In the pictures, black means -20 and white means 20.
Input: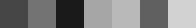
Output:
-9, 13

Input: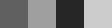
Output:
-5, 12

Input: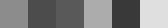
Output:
2, 15

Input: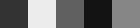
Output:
-12, 1

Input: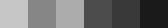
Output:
11, -16

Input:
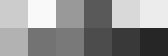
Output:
12, -14

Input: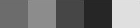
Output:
-3, 15

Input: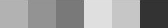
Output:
8, -12
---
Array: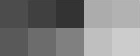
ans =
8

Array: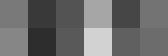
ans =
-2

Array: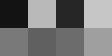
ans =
11

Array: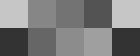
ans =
11

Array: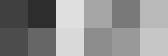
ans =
9

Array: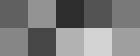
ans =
-1

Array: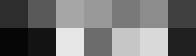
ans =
-10

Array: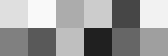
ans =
18
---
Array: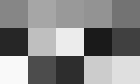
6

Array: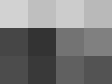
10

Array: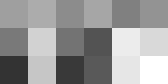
7

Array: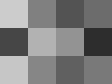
0

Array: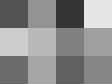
3

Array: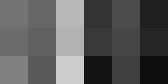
-4

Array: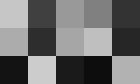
-10

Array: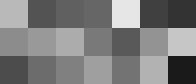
-7
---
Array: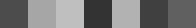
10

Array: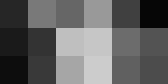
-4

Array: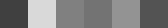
0

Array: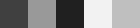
-15

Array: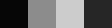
12

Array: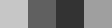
-12

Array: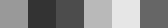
-8
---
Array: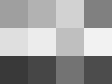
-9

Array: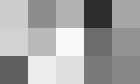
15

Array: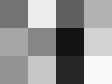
11

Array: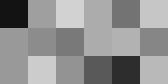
-6

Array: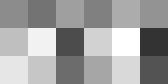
6

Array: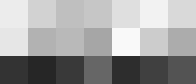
-13
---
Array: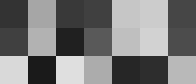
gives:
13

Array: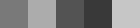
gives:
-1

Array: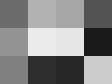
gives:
12

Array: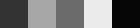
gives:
-3

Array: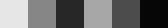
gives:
1

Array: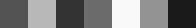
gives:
3

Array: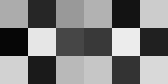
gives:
14

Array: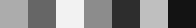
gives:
7
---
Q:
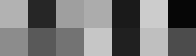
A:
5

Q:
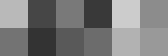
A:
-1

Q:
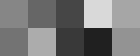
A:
-9

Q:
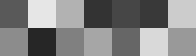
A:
8

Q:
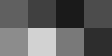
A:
-16

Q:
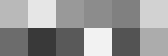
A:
4

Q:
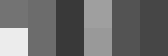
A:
-11

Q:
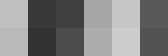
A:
-10

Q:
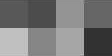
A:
3
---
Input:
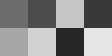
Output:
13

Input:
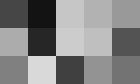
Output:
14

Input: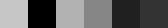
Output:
-20

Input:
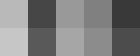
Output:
-6

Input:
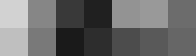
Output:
-1

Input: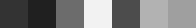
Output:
-15

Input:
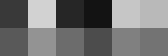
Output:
3

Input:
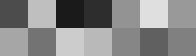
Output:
-2

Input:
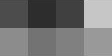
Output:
-2

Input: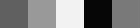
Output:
4
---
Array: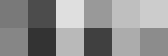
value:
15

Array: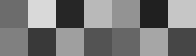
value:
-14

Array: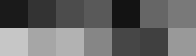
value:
-8

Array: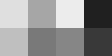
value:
17

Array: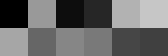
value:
-18

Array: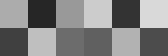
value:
4
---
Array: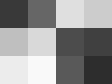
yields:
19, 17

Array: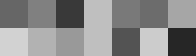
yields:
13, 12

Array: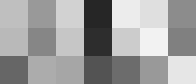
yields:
18, 17

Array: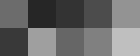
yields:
10, 5

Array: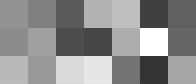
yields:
20, 16

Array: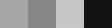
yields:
11, 6

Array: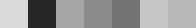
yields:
14, 11

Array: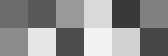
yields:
18, 16
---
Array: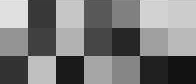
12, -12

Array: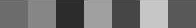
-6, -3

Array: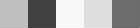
-3, 10

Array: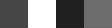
-3, -9

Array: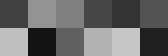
-7, 10

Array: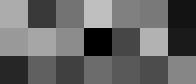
-17, -14

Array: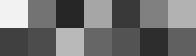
8, -10
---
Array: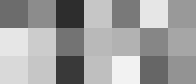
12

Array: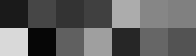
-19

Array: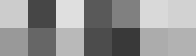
-4

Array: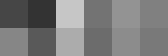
-6

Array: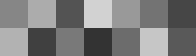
-10

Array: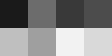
5

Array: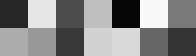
4
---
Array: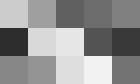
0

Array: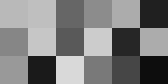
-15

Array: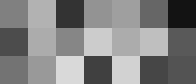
-17

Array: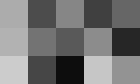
-4

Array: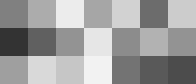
12

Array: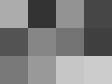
-9

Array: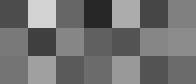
0

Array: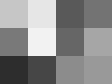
-2

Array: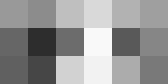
5
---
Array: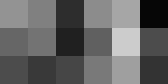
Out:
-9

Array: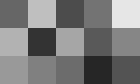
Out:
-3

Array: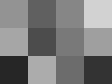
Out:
-3

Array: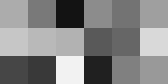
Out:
18

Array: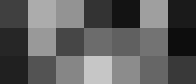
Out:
1

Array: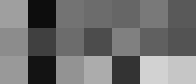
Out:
3

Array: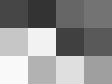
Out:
15

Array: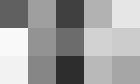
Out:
-13

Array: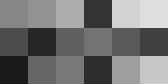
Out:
-1

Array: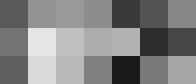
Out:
9
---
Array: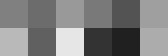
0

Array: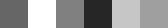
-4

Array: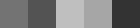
-2

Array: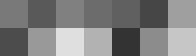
-1

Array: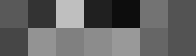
-6

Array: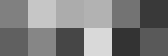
0

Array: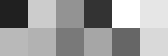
-15

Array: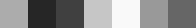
7
